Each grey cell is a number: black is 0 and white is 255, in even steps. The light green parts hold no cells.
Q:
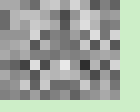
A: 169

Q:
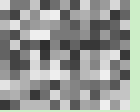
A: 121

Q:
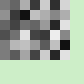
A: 101

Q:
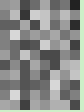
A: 157

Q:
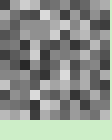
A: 164

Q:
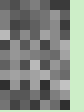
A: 78
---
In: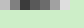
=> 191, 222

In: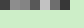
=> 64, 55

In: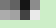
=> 119, 234

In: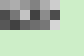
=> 162, 214

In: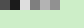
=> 77, 145

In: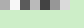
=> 174, 218

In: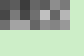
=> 81, 152

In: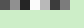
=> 82, 124

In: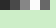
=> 42, 104
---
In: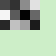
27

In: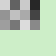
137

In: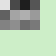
121

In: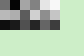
61

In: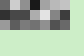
105

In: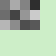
88

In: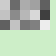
237
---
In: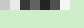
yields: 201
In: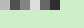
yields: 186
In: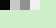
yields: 6
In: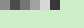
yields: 139
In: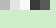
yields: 186
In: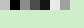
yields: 193
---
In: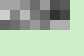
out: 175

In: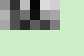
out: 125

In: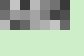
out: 103

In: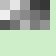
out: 147

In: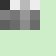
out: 107

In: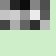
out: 185

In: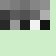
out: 19

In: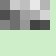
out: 78
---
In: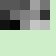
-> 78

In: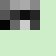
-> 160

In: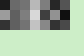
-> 126

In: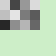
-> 70

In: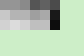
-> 85

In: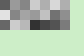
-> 175
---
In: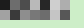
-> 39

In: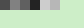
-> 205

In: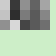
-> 165

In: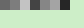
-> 134

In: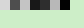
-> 46

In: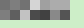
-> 160

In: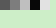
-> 226
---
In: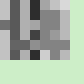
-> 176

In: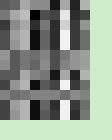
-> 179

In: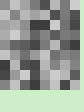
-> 101

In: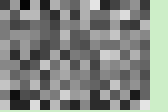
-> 35

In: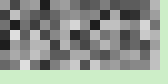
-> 222

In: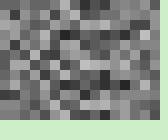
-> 101
